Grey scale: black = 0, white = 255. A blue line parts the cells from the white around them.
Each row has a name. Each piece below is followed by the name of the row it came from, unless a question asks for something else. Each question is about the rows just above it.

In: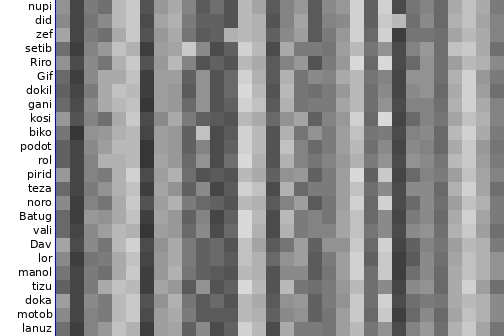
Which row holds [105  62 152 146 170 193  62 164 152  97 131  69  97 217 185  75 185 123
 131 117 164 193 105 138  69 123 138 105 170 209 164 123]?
Batug
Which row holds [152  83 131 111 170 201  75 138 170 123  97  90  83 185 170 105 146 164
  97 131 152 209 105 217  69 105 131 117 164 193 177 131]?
kosi
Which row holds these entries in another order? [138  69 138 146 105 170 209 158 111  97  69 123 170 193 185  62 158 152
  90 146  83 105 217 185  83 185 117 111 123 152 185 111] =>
dokil
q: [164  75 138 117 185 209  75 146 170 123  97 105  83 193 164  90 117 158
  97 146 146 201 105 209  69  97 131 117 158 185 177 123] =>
Dav
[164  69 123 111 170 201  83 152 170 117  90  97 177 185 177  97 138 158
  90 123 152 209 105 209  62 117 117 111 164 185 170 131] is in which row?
zef

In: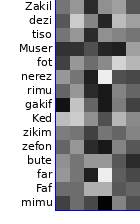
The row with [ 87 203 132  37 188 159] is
dezi
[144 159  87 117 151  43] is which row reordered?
Zakil

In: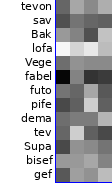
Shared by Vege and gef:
[146]
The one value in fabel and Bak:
[131]
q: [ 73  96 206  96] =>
pife
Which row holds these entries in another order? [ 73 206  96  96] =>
pife
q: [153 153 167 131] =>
bisef

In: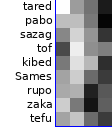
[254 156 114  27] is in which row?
tared
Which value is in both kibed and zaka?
[121]
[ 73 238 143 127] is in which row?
tof

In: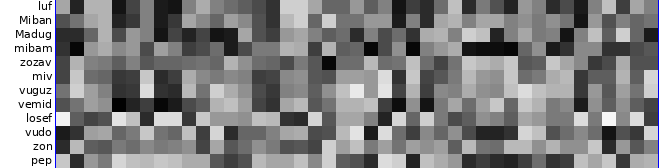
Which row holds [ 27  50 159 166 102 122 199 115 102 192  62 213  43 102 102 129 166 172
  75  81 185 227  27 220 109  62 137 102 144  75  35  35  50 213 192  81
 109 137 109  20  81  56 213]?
vudo
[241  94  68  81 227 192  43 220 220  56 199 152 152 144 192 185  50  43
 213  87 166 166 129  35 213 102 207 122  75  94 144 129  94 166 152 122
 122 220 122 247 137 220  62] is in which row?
losef
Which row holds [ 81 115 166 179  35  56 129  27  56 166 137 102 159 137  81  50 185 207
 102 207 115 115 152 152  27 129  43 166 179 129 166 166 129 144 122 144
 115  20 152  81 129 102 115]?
Miban
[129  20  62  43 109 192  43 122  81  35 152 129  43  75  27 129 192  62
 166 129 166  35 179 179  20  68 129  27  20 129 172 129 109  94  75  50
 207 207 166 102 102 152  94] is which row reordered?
luf

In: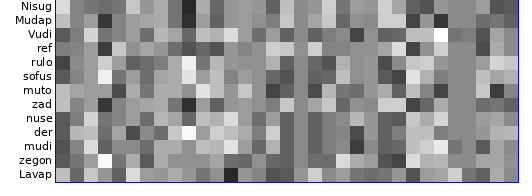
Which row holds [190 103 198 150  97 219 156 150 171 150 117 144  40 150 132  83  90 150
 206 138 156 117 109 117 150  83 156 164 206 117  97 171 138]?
Lavap
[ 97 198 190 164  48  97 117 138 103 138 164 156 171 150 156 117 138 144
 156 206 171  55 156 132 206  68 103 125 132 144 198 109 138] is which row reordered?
zad
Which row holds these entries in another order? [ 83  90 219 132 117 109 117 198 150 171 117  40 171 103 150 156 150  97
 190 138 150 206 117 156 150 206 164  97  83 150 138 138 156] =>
Nisug
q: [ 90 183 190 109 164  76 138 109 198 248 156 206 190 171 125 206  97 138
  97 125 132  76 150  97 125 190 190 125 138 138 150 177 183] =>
der
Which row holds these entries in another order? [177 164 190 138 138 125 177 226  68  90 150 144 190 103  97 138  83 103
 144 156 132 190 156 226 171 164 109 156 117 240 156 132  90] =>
sofus
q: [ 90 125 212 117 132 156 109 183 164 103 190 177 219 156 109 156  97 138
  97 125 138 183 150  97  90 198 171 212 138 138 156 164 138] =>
nuse

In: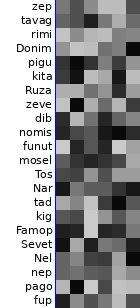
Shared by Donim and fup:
[188]
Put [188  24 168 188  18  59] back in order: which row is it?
kita
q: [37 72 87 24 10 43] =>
nomis
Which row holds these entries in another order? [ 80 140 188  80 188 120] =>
zep
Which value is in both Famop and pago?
[202]

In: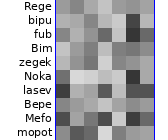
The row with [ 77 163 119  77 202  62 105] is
Mefo
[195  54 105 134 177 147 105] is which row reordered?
fub
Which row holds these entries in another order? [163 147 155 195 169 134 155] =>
Rege

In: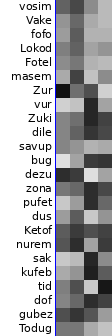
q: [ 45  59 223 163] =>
dezu
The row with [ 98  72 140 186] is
vosim
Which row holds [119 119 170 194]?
Todug
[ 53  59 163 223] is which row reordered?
bug
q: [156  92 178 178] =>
fofo
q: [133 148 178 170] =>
savup

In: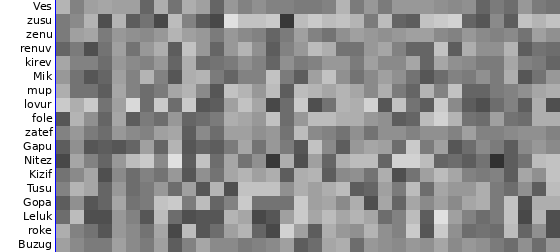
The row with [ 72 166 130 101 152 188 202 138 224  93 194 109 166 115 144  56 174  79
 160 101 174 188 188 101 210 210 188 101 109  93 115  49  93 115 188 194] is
Nitez
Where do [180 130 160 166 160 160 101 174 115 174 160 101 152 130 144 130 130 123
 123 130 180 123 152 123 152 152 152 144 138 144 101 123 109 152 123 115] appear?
Ves
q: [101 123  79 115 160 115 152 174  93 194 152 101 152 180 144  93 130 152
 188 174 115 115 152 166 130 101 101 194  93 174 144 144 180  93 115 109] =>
renuv

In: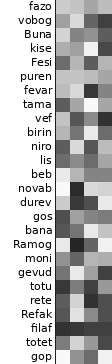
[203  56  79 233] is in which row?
durev
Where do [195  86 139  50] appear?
vef
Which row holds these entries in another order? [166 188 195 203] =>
fazo
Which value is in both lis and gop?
[108]

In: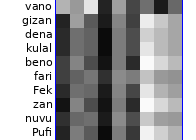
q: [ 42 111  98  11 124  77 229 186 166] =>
kulal
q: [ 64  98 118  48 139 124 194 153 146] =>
fari
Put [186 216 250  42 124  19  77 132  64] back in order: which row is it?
beno
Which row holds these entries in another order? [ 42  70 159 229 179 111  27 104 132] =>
Fek
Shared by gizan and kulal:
[166]

